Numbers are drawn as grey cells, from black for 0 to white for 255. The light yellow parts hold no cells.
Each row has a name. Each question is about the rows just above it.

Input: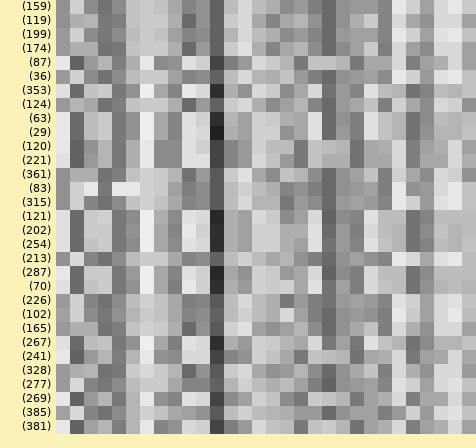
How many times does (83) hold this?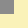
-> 1
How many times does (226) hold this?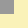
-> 4
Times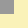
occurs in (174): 2
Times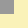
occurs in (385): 4

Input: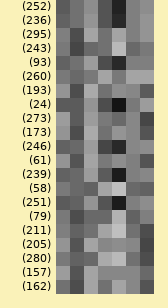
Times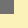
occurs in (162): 2
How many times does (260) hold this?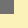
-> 0

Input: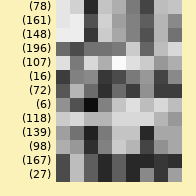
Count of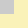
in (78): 0
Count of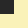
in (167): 3
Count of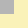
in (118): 3
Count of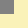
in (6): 1

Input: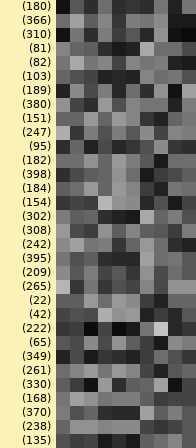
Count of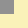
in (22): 0
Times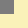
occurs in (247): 3
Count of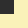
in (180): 3

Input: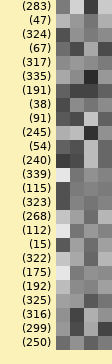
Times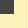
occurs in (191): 2
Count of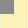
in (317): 2
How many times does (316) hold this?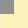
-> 2

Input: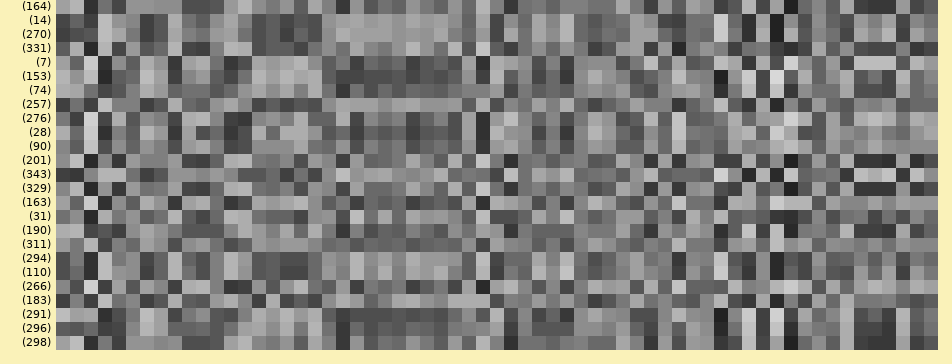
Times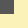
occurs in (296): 8
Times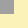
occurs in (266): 7
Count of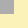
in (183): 9
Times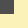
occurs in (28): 5
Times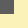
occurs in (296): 3

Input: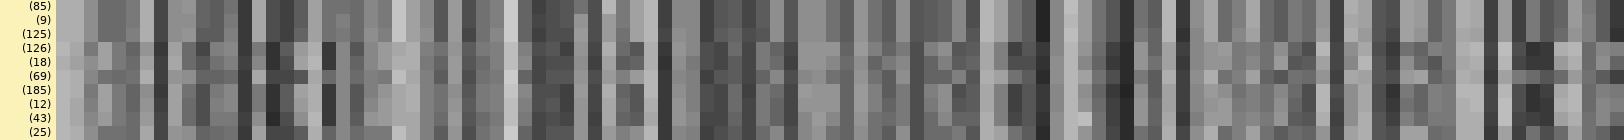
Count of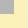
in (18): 4
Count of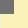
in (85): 10

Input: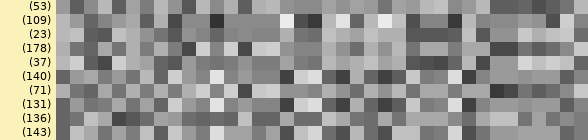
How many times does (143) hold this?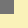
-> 3
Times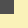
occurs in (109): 3
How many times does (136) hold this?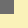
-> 7
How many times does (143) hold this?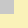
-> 1
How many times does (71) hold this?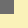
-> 2
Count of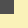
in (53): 1

